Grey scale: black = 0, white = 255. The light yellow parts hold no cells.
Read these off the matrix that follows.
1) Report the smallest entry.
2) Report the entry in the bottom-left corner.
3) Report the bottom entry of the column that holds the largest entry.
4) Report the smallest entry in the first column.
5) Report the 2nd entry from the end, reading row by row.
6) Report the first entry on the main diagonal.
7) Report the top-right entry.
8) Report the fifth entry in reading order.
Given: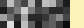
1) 11
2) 40
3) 221
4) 27
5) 54
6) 70
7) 27
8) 177

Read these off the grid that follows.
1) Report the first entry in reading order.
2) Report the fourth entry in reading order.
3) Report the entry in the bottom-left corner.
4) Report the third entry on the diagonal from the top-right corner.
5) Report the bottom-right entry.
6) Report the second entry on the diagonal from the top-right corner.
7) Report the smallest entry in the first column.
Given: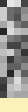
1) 53
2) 69
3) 69
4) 108
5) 166
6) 96
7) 38

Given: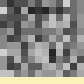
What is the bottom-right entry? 166
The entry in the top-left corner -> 109
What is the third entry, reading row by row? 79
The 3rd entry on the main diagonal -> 79
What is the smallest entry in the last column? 79
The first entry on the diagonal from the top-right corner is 136
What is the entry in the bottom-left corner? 192
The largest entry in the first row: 208
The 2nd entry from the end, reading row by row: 123
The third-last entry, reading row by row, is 94
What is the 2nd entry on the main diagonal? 94
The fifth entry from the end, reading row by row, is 150
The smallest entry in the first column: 64
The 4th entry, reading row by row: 79

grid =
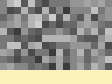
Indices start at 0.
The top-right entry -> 134
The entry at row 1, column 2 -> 88
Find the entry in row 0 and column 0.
134
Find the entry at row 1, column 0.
134
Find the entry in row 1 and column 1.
75
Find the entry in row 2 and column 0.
104
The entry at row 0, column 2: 205
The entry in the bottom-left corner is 149
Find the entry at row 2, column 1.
134
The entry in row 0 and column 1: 180
